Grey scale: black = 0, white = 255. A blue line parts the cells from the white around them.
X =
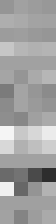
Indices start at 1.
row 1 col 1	149
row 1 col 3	156
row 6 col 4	182
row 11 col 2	177
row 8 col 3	154
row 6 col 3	170
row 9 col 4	170
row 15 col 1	160
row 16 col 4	170
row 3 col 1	156
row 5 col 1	161
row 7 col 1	123
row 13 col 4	45
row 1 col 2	161
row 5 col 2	161
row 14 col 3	148
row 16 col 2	132
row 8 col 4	147
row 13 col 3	74
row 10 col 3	215

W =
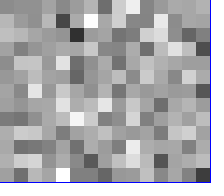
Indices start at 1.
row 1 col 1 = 140
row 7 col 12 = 162
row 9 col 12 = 159
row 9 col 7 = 203
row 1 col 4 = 163
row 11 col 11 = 173
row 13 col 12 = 136
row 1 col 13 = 170
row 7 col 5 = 201
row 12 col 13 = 164
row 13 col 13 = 167
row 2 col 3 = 144
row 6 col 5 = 159
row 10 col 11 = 163
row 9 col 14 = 160
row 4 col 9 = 133
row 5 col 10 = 168
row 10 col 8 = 192
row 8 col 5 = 226
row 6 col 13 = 136
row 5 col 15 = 158
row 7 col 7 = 144
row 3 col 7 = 156
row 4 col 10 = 172
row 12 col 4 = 147
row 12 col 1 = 176
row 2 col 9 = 207
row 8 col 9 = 155
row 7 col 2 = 137
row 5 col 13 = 167
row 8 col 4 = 168
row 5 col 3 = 197
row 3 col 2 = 183
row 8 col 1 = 160
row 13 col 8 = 102
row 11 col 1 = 169

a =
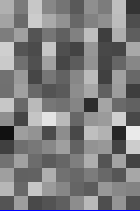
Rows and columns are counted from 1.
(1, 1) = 176
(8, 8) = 165
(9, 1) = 143
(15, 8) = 78
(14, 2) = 104
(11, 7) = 147
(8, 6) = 133
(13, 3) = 98
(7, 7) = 167
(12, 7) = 174
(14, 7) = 92
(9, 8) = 155
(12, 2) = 161
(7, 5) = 90
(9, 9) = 208
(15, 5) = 95
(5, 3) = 80
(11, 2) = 111
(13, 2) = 97
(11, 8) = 152
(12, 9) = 163
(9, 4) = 228
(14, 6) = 101
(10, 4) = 75
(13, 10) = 167
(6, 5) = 98
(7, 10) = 62
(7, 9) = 157
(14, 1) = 183
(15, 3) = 73
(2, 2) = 106
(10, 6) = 72
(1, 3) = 199
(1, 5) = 116
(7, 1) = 112
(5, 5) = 70
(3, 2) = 160

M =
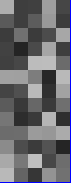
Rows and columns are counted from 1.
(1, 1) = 174
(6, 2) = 160
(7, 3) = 186
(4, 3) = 74
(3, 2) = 113
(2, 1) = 90
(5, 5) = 107
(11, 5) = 37
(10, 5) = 171
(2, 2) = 62
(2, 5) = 60
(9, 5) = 47
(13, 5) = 113
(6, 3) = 125
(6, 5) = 185
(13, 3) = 54
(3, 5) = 167
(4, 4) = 166
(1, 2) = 62

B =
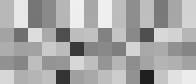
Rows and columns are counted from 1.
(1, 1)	184
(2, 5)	182
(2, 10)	142
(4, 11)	168
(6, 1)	215
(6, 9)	204
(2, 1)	184
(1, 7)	167
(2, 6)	238
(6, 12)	195
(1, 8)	239
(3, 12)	216
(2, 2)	231
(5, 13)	176
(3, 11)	79
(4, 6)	57
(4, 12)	171
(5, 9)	181
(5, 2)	134
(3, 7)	193
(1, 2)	231
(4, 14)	133
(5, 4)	148
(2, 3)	117
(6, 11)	31
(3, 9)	196
